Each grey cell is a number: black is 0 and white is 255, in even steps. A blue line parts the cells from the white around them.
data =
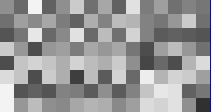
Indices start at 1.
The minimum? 48
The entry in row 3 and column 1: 84
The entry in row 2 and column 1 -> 112
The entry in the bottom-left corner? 243
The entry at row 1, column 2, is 105
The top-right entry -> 118
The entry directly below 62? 124
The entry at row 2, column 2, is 159
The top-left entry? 143
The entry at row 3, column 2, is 118
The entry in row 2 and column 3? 137
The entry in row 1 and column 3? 243
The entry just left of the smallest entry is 143

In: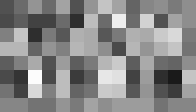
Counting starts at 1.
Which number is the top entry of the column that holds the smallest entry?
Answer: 122
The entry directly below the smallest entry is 59
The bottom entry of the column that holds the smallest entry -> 134
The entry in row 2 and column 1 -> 74
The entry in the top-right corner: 142
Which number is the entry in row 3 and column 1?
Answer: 128
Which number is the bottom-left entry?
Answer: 134
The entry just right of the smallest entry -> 196
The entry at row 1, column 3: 148
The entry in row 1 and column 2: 107
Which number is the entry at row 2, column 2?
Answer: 93
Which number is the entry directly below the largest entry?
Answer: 217
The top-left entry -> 81
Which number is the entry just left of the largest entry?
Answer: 52
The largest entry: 252
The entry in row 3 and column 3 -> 46
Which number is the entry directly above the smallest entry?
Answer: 100
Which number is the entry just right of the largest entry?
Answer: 74
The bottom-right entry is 134

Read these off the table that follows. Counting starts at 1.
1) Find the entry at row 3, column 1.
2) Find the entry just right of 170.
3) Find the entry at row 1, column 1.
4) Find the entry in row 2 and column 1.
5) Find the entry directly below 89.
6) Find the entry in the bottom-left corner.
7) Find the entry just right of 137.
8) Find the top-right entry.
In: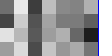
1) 226
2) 117
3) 111
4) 69
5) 75
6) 157
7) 131
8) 176

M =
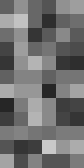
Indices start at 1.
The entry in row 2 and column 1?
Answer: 172
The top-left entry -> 97
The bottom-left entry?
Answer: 164
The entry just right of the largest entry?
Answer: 151
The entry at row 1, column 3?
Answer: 103
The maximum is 201
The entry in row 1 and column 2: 145
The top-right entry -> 158
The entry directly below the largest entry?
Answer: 84
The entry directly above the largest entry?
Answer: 110
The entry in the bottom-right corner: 123
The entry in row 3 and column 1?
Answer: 110
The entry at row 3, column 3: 53

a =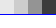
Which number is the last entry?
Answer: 60
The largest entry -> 232

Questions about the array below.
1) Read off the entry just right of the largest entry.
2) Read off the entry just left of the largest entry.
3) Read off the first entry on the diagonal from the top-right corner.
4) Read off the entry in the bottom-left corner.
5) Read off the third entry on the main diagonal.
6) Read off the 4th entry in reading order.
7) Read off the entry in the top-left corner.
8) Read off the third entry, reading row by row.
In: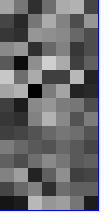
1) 171
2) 143
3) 69
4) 21
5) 150
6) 110
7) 164
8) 47
